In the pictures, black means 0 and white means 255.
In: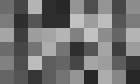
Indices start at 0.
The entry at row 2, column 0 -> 165
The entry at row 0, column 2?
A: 180
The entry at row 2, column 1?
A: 62
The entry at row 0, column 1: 70
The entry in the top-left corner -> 108
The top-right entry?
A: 141
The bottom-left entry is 101
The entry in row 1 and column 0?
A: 123
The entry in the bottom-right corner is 39

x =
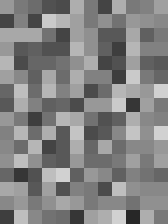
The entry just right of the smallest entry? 174
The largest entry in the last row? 209
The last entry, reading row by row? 121
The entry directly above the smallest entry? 114
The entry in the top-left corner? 152
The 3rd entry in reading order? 108
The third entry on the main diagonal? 168
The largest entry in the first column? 182
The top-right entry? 160
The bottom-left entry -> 62
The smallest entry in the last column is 88
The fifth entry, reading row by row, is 75
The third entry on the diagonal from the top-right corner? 168
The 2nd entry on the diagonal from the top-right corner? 144
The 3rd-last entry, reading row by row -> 39
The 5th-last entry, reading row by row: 174
